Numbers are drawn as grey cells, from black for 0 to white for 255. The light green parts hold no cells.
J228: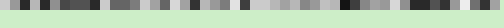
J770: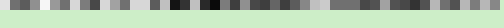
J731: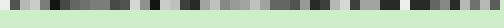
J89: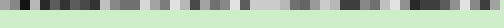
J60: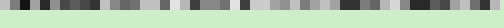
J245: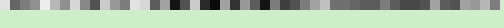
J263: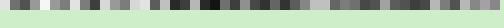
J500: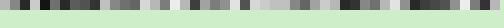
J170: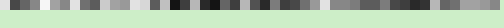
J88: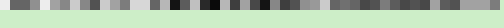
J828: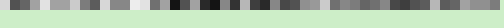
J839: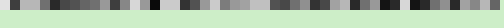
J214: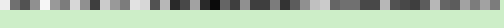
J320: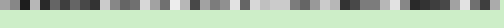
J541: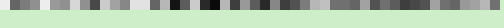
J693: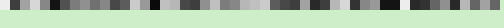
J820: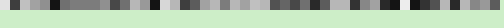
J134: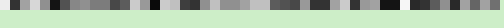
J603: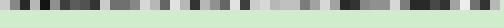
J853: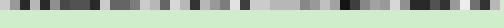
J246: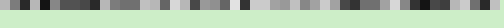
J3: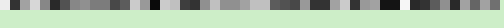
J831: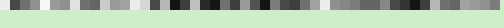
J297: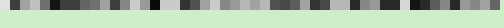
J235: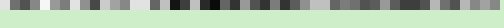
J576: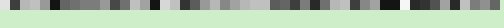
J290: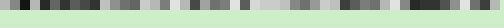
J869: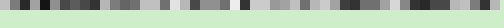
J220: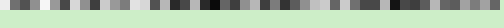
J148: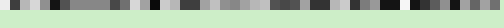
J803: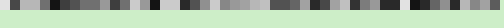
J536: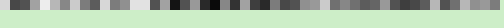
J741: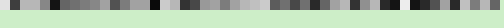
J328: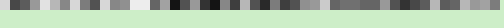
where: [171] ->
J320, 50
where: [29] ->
J320, 3
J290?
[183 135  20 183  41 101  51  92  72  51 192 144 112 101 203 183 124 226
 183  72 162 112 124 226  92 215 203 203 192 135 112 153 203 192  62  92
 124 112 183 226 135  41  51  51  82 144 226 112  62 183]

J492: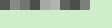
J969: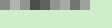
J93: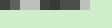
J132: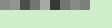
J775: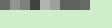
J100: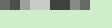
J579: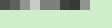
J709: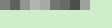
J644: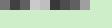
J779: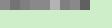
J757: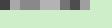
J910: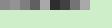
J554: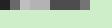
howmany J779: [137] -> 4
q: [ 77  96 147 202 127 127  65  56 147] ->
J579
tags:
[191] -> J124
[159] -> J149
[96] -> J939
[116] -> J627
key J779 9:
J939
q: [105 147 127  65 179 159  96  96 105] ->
J775
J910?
[137 147 127  96 169  45  65 116 169]
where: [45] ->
J910, 6
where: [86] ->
J492, 1

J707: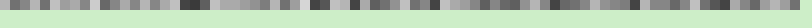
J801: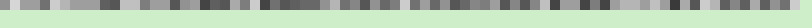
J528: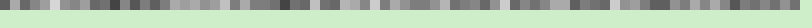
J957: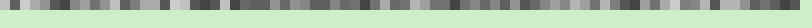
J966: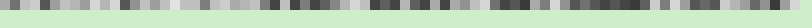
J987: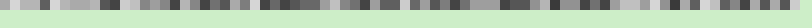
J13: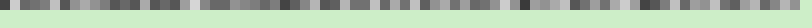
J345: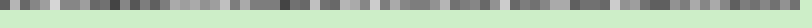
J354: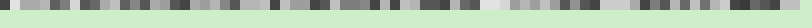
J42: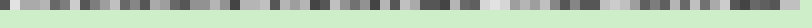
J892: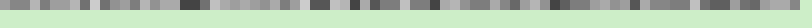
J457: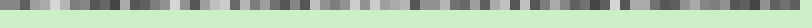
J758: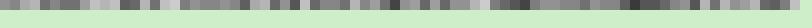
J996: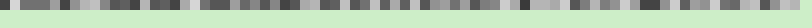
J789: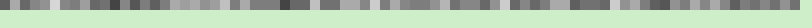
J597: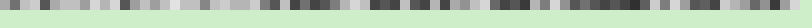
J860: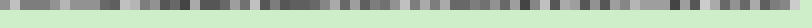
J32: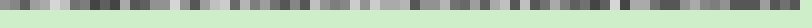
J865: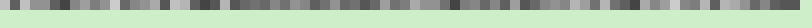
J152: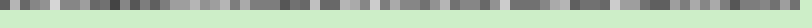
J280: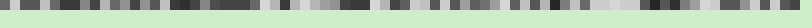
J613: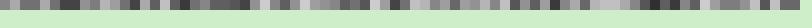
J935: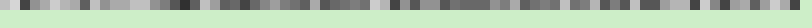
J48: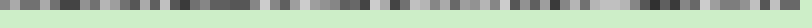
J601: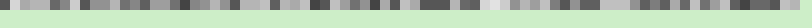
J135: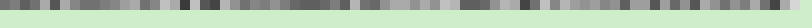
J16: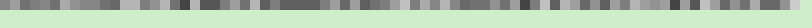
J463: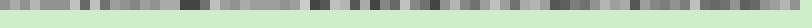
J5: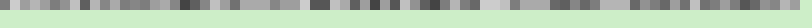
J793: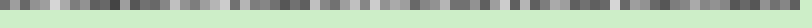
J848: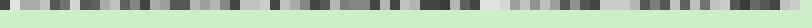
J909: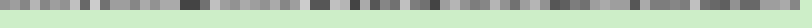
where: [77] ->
J280, 22
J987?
[170 214 181 181  95 214 181 170 170 181  86  68 204 192 134 158 134  68
 181 134  68 113  86 170 125 214  68 104  68  86 104 104 158 192 134 113
  68 158  95  95 204 104 158  86 125  68 113 158 158 158  68  86  86 146
 181  58 146 146  68 113  68 158 192 192 158 214 146  58 170  95 214 192
  95 134  68 170  86 170  86 204]
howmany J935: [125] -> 7
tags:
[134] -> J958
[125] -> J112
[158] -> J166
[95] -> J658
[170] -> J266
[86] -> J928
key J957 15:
J266

